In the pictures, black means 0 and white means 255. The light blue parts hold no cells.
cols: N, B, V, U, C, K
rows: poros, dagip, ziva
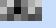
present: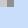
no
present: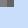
yes
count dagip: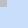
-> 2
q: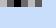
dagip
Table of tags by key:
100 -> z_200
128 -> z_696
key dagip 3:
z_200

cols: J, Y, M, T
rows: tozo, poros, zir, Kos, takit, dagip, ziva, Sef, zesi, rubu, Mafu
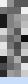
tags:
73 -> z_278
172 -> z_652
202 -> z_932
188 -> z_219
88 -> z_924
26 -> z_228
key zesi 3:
z_278
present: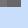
yes
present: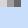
no

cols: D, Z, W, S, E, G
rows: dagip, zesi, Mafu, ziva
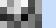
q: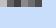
ziva
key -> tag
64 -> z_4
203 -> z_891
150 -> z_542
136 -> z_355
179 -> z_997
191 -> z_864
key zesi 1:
z_864
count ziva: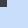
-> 0

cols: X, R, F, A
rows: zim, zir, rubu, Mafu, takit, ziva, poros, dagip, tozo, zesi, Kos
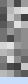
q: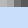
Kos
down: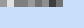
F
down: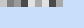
R
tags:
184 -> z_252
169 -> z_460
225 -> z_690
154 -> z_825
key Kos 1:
z_460
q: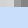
poros

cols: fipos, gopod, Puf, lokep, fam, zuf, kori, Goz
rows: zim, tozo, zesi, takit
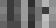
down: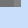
zuf
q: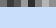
zim
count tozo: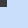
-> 2

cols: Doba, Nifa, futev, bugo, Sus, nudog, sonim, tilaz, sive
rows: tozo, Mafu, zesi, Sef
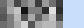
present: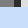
yes
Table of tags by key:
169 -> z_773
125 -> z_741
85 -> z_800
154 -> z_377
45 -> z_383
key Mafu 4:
z_741
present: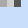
yes
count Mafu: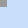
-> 0

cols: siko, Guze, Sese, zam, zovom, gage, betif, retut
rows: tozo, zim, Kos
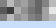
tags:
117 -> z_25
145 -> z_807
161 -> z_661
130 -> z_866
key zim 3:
z_807
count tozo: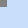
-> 3
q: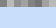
Kos

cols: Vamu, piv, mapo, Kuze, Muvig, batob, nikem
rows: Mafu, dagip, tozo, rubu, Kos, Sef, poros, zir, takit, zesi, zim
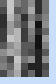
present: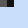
yes
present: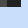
yes

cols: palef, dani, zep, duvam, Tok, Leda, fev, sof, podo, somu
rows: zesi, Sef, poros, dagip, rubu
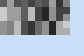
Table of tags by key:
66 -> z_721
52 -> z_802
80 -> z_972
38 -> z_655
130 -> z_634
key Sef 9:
z_721
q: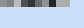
rubu
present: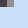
yes
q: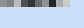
dagip
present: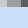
yes
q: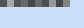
zesi
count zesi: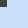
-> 1

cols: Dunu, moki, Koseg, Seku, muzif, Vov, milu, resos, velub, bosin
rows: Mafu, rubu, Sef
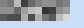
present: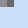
yes
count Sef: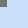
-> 1
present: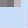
yes
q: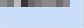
Mafu

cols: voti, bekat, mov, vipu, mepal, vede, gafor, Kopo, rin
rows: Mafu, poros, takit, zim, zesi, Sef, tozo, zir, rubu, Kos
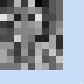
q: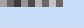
zir
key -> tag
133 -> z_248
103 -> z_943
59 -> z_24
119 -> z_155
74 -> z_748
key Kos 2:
z_155
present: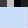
yes
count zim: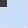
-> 1

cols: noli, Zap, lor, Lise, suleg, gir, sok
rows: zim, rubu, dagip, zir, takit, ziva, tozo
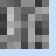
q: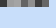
zir
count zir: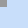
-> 2
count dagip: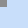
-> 0
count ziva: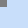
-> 3
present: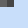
no
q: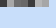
rubu

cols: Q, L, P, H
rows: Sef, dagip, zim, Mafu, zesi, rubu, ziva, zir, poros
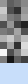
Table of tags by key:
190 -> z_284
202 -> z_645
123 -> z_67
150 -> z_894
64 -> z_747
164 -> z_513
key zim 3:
z_513
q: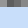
Sef
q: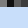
poros
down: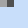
L

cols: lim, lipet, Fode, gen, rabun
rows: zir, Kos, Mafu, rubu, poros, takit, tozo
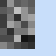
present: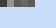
yes
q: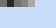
poros
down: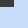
lim

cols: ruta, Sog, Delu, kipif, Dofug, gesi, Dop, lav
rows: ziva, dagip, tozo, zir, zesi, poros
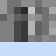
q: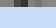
poros
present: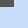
no
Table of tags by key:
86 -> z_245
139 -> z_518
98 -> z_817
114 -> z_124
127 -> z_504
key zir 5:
z_817
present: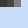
no

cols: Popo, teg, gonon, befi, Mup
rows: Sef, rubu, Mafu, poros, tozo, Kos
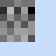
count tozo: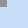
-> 2
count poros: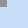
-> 2
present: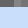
yes

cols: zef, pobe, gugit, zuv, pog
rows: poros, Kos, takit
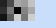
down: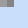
zuv
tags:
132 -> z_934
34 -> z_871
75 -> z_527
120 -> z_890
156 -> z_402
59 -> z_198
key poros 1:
z_527
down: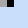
gugit
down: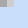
pog
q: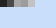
poros
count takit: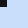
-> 1

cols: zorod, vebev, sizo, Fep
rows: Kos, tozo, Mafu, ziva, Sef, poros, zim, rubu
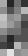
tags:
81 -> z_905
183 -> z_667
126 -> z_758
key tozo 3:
z_667
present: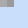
no
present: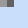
yes
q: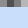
tozo

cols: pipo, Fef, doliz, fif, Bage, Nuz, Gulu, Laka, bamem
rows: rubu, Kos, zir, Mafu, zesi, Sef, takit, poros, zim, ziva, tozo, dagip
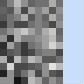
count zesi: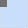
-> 1
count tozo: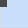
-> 3
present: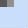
yes
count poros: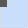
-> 1
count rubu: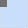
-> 3
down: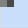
doliz

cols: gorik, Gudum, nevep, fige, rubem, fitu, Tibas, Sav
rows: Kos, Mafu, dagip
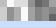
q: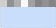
Mafu
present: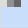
yes
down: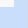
fige
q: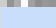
Mafu
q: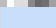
Kos
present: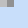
no

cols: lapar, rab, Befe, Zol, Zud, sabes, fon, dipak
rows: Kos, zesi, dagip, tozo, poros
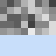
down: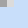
fon
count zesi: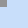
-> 0
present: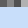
no
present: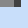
no
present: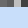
yes

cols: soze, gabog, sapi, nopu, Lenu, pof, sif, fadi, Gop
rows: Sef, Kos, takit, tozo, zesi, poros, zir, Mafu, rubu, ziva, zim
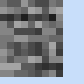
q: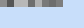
tozo
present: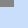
yes
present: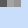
yes
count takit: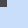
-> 3
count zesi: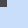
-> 4
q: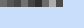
zir

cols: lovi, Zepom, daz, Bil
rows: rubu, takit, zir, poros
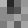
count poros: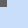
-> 1
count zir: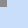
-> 3
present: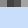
yes

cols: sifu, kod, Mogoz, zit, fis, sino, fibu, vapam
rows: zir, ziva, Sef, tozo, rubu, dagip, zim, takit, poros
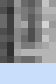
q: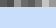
zir
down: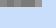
sino
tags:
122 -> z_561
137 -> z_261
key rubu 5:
z_561
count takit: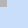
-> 5

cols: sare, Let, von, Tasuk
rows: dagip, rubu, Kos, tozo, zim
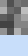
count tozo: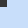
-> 0
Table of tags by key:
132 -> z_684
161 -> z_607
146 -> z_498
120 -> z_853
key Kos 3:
z_607
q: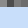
dagip

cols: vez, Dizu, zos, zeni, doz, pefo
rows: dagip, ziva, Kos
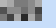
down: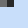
zeni
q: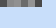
ziva
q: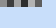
Kos
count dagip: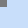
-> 2

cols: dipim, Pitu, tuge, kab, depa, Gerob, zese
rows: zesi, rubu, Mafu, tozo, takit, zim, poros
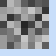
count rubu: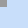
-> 3
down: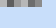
tuge
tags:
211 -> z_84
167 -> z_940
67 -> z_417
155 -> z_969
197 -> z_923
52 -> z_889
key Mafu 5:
z_889
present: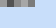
no
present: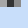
no
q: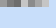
zim

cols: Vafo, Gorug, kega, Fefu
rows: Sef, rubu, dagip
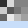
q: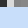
Sef
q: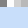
dagip
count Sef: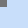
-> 0
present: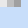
yes
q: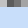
rubu
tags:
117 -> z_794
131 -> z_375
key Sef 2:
z_375

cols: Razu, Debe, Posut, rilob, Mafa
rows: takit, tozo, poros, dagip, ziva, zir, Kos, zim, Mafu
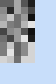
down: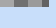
Posut
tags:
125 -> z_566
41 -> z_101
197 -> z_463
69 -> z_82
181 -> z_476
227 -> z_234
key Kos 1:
z_463
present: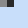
yes
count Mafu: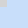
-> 3
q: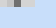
Mafu
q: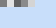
zim
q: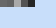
takit

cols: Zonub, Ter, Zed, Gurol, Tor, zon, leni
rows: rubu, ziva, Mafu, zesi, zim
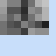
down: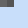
Ter
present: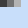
yes

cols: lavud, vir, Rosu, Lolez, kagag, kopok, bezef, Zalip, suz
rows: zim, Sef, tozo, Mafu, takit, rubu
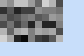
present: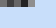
yes
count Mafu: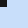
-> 0
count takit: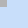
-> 2

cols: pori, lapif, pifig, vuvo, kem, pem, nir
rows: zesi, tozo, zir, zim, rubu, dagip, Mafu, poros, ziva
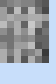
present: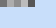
yes
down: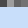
nir
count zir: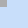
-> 3
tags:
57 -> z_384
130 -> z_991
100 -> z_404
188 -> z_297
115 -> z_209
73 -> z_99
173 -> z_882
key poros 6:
z_384

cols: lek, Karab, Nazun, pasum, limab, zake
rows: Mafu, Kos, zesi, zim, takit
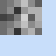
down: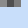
Karab
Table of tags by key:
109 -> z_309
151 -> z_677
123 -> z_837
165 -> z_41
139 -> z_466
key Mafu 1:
z_837
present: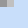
yes
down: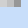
pasum
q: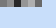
takit
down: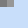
Nazun

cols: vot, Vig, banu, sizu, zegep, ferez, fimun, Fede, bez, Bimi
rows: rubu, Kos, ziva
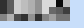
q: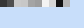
rubu
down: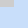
banu

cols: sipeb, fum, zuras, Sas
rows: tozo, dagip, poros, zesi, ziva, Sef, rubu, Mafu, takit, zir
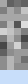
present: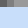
no
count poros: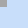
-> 4
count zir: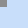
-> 3
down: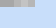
fum
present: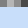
yes
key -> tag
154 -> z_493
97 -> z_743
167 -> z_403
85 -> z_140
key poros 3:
z_403

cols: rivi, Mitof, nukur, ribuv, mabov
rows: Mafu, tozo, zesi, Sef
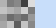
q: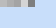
tozo
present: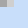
yes
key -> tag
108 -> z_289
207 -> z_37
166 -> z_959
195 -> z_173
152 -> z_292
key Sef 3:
z_173
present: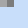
no
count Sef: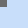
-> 0
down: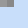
mabov
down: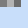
Mitof

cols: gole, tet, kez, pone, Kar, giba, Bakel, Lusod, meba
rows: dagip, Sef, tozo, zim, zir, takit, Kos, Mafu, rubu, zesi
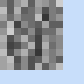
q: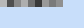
Mafu
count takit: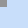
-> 1
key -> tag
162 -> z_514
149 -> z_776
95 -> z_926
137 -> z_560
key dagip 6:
z_776
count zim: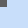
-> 3
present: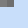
yes

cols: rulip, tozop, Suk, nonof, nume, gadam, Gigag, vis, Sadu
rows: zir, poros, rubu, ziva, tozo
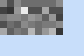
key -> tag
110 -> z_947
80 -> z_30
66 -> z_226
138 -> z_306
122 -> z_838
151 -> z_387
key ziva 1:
z_947
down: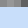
Suk
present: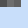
yes
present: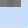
yes
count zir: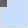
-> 0
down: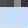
Sadu
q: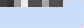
poros

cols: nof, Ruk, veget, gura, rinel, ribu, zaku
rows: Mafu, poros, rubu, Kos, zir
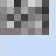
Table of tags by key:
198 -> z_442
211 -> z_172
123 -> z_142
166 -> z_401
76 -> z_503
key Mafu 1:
z_442
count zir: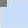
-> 4
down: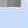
nof
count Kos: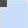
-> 1
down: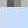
ribu
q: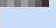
poros
